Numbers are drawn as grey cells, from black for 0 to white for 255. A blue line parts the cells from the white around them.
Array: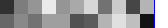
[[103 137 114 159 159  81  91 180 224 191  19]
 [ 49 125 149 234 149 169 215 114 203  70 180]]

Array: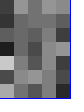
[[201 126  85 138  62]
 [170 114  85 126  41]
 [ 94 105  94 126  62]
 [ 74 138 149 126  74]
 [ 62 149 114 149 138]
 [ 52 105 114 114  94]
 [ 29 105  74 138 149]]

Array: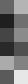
[[171 130]
 [102 180]
 [ 90 231]
 [ 69 139]
 [ 41  80]
 [ 31 111]]

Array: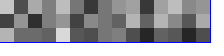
[[198  78 170 127 189 118  56 118 149 161  56 161 189 137 149]
 [180 107 107  98 217  87  78 118 127  78  38  98  87  38  78]
 [ 66 149  47 127 149  66 137 118  98 180  98 180 137  87 170]]

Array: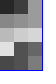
[[225  81 102]
 [186 205 214]
 [135 144 155]
 [ 72  81 124]
 [ 39  61 155]]

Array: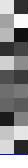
[[229  47]
 [218  37]
 [208 140]
 [197 229]
 [185  16]
 [162 250]
 [110 120]
 [101  90]
 [ 79  59]
 [ 47  68]
 [ 26 130]]
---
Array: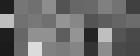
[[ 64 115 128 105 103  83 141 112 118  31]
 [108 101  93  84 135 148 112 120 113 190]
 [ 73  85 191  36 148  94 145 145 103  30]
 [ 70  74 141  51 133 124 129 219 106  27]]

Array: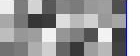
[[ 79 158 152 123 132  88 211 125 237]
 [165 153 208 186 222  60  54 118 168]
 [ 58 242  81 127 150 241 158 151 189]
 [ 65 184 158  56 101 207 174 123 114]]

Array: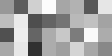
[[230  88 178 166 252 208  92 152]
 [163 193 185 116 100  78 234 189]
 [172 249 124 200 172 101 237  80]
 [136 167 212 159 172  48 231 168]]

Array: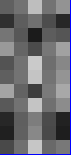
[[147 115 190 114  96]
 [ 39  77 112  93  48]
 [ 85  93  27  87 117]
 [161 119  75 101 153]
 [135 110 202 114  83]
 [148 115 196 115  95]
 [168 122  61  99 164]
 [140 112 196 114  89]
 [ 34  75 125  95  39]
 [ 30  73 136  96  32]
 [120 105 198 112  73]]

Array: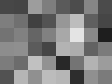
[[ 75 134  76  90 126 157  69  71]
 [ 70  95 189 151  83  64 112 126]
 [ 30 137 228 168 129 101 129 115]
 [123  98 173 179  69  91 143 141]
 [156 179 116  40 146 193 108 124]
 [123 144  45 182 188 144 181  82]]

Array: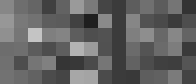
[[ 51 117  92 112  93  59  69 122 154  98  64 101 110 135]
 [ 78  59  74  82 134  59 138  31  65  91  93 114 121 151]
 [100 135 104 142 127  59  82  78  93 132 127 196 118 144]
 [ 58 125 107  84 107  59  81 155 179  94  77  92 111 109]
 [ 85  62  64  76  98  59 118  75  56  53 128 117  77 112]
 [ 67 123  97  94  57  59  75 164 167  69  76  98 107 114]]

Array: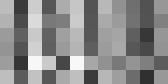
[[151  82 111 145 184  84 198 172  86 205  59 188]
 [128  83 114 155 170  86 203 125 121 218  75 178]
 [150  55  95 165 160  87 185 160  98 201  97 155]
 [147  73  87 169 156  95 180 154  96 209  84 148]
 [ 92 127 148 121 145 167 248  71 202 247  53 157]
 [152  48 108 158 183  59 191 169  87 194  92 190]]
